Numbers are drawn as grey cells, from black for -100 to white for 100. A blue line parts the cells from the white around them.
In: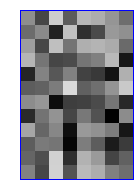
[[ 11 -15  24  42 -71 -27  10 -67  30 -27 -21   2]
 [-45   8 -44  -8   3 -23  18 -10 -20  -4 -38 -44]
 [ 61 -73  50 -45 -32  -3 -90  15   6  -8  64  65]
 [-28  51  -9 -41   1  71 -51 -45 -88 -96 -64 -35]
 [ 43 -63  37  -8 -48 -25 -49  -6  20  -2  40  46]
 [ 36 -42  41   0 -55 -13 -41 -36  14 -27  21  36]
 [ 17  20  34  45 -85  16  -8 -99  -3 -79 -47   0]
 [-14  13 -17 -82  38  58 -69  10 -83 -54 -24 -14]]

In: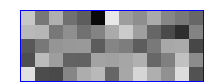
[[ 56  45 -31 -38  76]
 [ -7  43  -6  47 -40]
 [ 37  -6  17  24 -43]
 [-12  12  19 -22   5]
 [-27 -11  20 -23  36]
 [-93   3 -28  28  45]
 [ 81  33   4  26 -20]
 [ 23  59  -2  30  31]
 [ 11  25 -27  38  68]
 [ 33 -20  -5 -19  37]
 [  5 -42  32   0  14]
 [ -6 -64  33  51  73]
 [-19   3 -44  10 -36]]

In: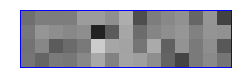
[[-13  -6 -10  -8]
 [ -2  17   6 -21]
 [ -3  11 -29  -4]
 [ -2   7 -16  -7]
 [ 22  11  -5   7]
 [ 22 -73  60  32]
 [ 12 -29  30   2]
 [ 36  30  28  29]
 [-39 -15  -8  25]
 [ -2   4  33  11]
 [  7  11 -25 -22]
 [ 14  18  15 -47]
 [-20   1  -4  -4]
 [ 17  16  11   8]
 [-48  14 -31  -8]]

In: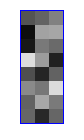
[[-34 -89 -81  73 -38   8 -23 -20]
 [-22  27  -5  22 -71  -7  31 -69]
 [  1  30 -17 -74 -23  72  -4 -20]]

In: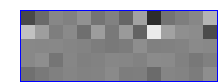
[[-43  51   7   7 -12]
 [-17  24   6  11  -5]
 [  6  -1   7  -8   0]
 [  1   8   4   5   4]
 [ 14 -13   3   0   2]
 [ -9  23  -2   2   3]
 [  1  -5  -5   6   8]
 [-20  21  -3   5  -2]
 [ 27 -22  11   2  -1]
 [-65  84   0   9 -16]
 [-10  27   1   8   4]
 [ -1  12   3   1   3]
 [  6  10   8  -6  -3]
 [ 41 -41   7   0  11]]

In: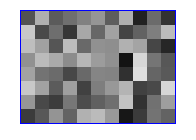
[[-35  57  49  14  27  57  18 -54]
 [ 37 -43  26  47 -10  27 -43 -31]
 [-29 -14 -33  33 -16 -29 -53  16]
 [-13 -58  48  10 -44  25  -7 -22]
 [  1  32 -18  43 -18 -49 -40  39]
 [ 17 -19  14  22   4  -1 -25  47]
 [-27  27  11  13   3  19 -13  20]
 [ 37 -47  39 -85 -62  41  53 -82]
 [-74 -23  29  69  75 -49 -61 -54]
 [-16  -1 -45  -8 -21 -43 -11 -10]
 [-61  47 -70 -32 -30  68  24 -22]]
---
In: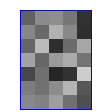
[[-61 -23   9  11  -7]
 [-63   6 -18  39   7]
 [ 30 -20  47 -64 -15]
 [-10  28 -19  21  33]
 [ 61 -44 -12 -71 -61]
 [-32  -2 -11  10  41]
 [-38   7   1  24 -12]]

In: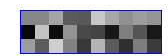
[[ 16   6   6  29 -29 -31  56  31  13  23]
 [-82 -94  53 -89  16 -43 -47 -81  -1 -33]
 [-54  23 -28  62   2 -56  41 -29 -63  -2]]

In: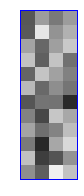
[[ 22 -32  23  -5]
 [ 39 -30  80  15]
 [ 58  29 -19  25]
 [-11  52 -25  53]
 [  1 -21  54  26]
 [ -8  45 -18  11]
 [-68 -33  -9 -10]
 [ 32   2 -44  55]
 [ 49  29 -13   3]
 [ 70  -4 -69  31]
 [ 15  51 -51 -34]
 [ 52  11 -26  88]]

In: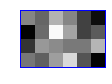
[[-90   4 -20  40   4 -49]
 [-29 -98 -16  96  29 -49]
 [ 42 -59  19   9  -5  -5]
 [-97  -7 -25  24  70 -34]]

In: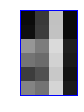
[[-92 -91 -55  51]
 [-92 -88 -53  52]
 [-76  18  -3  71]
 [-79  -9 -16  65]
 [-85 -52 -37  57]
 [-79   3 -10  67]]

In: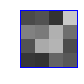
[[ 57 -42 -36 -60]
 [-13   1  -4  38]
 [-40 -35  33  41]
 [-31 -57 -60 -21]]
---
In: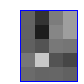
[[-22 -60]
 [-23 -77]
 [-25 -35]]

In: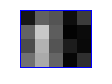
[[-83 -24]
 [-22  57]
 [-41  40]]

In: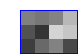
[[  0  -7]
 [-36 -59]
 [-51 -18]]

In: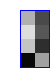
[[ 38 -42]
 [ 73 -32]
 [ 54 -64]]

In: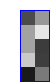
[[-41  19]
 [ 27  80]
 [ 28 -53]]

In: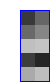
[[-55 -20]
 [-18   5]
 [ 50  54]]

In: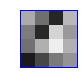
[[ 34 -13]
 [ -3 -69]
 [-11  38]]
